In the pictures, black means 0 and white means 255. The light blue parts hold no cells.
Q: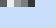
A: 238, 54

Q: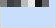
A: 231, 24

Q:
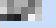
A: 241, 29

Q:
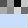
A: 215, 9

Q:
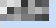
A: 234, 51

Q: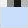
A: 241, 24

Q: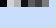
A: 209, 4

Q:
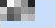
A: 250, 34
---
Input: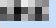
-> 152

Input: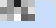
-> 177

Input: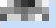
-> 180

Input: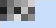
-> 165

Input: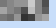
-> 135

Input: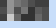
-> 63
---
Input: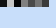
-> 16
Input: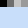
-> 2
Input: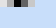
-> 227
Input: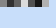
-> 133
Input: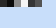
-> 40
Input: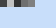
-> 66
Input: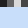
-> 30
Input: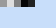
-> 154
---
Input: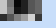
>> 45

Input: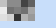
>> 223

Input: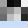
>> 108

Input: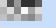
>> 193

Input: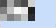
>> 180

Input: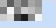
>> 204

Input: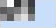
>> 148
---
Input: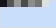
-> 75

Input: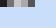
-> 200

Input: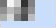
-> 159

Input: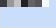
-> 33

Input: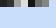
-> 221

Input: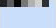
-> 119

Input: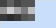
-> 163

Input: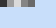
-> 218
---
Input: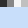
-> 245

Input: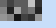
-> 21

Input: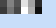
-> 71

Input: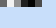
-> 145

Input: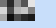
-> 72

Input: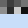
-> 202
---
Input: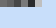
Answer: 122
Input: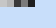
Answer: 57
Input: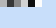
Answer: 209
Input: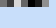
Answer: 1
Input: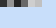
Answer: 104
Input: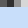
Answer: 47
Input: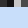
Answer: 19
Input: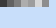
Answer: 157
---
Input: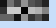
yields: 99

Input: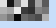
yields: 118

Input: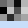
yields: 42

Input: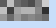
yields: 108

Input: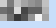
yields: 111

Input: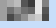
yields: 74

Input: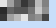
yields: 160

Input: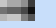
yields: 198

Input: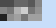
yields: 145
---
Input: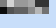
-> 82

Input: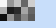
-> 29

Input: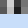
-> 193

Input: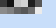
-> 127

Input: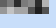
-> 194

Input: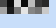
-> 27

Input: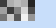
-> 61

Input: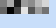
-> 2
